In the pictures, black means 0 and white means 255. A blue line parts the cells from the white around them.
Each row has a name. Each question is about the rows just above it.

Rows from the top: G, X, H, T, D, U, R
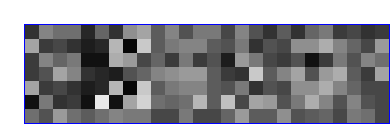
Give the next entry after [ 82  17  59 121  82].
[132]
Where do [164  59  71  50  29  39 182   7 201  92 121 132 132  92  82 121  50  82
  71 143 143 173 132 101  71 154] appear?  X
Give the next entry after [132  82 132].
[82]

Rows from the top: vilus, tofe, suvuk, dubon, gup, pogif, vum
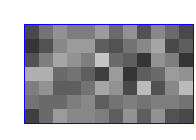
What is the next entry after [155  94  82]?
[115]
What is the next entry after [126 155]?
[106]
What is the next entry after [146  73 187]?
[82]

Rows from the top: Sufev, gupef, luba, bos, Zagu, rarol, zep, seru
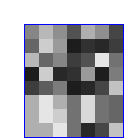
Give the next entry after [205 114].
[217]
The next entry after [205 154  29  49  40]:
[61]
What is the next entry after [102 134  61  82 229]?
[114]
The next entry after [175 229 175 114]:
[217]
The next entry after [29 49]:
[40]

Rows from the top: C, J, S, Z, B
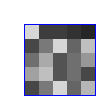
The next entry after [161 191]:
[83]
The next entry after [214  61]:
[61]
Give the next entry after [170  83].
[111]
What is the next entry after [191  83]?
[111]

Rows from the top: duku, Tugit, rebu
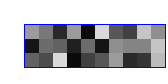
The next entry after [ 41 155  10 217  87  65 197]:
[143]
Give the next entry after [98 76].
[217]
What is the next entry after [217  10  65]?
[87]
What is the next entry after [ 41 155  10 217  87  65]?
[197]
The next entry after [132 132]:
[197]

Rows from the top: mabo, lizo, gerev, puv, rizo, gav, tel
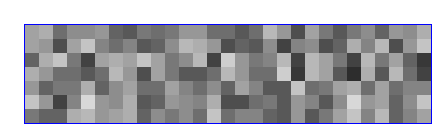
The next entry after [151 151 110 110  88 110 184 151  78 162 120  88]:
[120]
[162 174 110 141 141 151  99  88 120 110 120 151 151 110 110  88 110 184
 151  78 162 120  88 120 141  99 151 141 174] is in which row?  mabo
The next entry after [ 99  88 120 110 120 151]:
[151]

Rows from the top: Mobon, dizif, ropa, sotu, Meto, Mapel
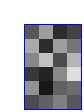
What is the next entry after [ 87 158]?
[44]
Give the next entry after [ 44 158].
[117]
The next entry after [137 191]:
[76]

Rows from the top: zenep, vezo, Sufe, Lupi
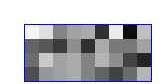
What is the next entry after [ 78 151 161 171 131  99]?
[67]
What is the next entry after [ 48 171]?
[120]
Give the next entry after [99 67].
[108]
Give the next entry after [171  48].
[234]
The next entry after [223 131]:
[161]
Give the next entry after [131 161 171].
[48]

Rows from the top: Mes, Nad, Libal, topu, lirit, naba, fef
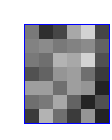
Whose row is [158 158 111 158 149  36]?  lirit
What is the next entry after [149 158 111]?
[59]

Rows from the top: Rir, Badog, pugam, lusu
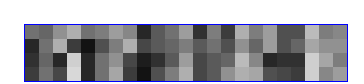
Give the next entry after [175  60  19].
[80]
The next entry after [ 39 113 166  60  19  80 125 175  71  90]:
[145]
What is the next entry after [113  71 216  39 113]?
[166]

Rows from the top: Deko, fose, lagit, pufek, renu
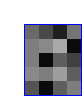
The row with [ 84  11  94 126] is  renu
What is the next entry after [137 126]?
[158]
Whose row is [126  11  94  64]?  lagit
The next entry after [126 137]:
[169]

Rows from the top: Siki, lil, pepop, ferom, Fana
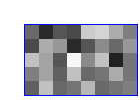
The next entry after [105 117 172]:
[117]
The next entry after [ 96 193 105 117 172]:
[117]
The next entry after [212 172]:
[127]
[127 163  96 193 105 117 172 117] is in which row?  ferom
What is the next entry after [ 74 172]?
[151]
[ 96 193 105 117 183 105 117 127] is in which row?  Fana
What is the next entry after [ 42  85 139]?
[105]

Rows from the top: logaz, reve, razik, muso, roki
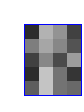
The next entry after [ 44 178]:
[147]
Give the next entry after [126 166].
[135]
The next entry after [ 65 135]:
[74]
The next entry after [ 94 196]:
[115]
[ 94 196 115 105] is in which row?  roki
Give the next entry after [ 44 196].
[115]

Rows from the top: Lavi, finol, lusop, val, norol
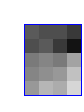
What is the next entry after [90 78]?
[78]
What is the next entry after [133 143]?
[152]
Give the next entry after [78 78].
[57]
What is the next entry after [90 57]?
[19]

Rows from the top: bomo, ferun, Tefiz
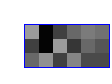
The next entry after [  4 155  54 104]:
[86]
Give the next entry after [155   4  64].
[104]
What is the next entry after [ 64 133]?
[74]
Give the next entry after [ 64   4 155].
[54]
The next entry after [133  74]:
[74]

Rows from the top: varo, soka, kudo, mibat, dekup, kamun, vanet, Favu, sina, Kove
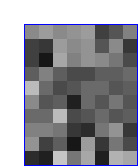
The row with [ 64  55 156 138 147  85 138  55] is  soka
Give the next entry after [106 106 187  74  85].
[106]
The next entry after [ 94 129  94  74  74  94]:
[94]
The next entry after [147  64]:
[94]
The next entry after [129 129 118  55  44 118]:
[147]

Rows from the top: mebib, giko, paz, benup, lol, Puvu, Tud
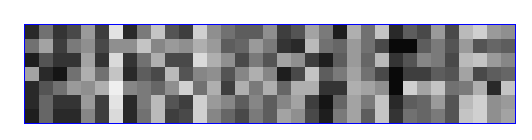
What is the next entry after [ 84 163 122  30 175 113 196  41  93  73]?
[154]
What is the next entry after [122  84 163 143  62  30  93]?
[154]
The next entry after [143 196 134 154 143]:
[175]

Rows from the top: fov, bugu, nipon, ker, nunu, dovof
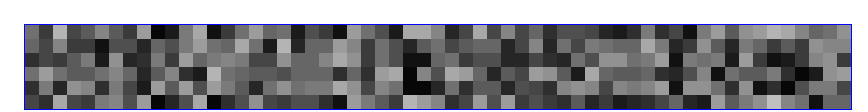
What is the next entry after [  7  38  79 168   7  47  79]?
[145]
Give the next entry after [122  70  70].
[145]
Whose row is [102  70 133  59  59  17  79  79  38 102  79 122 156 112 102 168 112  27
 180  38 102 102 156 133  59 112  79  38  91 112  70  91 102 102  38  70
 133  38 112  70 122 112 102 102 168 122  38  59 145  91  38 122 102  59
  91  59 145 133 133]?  bugu
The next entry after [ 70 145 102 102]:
[133]
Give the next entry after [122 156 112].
[102]

